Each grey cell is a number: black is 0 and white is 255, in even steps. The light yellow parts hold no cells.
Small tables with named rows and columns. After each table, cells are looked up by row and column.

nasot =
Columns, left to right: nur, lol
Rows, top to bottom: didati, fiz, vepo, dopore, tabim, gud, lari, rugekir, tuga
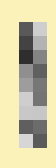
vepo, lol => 132
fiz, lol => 179
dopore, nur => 143
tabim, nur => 157
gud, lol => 116
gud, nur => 206
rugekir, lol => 108
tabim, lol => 119
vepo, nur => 46
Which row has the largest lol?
didati

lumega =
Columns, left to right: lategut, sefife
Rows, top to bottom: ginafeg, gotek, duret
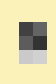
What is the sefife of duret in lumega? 209
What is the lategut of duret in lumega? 202
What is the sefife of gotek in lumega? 51
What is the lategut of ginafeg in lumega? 65
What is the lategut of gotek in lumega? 92
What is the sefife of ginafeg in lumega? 100

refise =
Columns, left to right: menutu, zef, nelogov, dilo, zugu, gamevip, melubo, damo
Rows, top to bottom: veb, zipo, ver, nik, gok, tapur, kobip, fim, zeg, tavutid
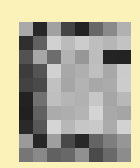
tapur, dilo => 181
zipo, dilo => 187
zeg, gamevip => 100
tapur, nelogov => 191
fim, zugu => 198
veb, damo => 177
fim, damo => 210
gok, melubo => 171
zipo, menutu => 47

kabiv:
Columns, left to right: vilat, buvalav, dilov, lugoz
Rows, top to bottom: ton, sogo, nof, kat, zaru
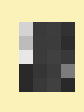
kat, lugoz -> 124
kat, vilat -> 41
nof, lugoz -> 57
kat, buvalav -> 53
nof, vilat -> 231
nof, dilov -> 64
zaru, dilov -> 64
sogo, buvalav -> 59
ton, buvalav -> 58

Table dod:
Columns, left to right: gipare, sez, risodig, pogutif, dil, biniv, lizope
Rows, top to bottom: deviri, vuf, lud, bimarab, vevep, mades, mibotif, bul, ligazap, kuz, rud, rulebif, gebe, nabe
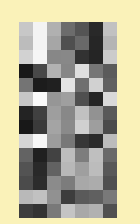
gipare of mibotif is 35
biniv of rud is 188
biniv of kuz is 191
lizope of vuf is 180
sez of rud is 41
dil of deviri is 84
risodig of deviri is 176
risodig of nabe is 121
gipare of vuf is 188
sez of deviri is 243
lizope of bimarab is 91
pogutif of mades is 159
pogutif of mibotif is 136
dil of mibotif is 193
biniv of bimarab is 118
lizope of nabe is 80
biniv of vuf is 38
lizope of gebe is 121
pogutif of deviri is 108

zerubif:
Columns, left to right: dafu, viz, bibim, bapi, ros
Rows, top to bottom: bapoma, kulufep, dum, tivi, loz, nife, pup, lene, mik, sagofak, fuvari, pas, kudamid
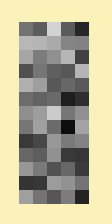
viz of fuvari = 122
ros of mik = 131
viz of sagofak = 93
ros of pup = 144
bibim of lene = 107
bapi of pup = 118
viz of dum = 124
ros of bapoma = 38
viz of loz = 158
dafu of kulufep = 183
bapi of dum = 182
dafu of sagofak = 102
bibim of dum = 144
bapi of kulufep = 132
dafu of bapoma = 114
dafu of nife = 108

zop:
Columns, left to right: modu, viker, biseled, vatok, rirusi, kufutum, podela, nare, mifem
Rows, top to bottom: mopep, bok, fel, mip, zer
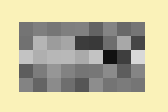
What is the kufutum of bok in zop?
57
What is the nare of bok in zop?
168
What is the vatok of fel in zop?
184
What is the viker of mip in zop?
124
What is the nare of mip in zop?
93
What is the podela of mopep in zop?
132
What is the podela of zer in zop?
116
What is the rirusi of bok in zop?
60
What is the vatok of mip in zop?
130
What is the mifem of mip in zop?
133
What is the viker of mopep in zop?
127
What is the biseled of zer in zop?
139
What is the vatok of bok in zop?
166
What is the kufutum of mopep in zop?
99
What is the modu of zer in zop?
131
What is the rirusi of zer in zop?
86

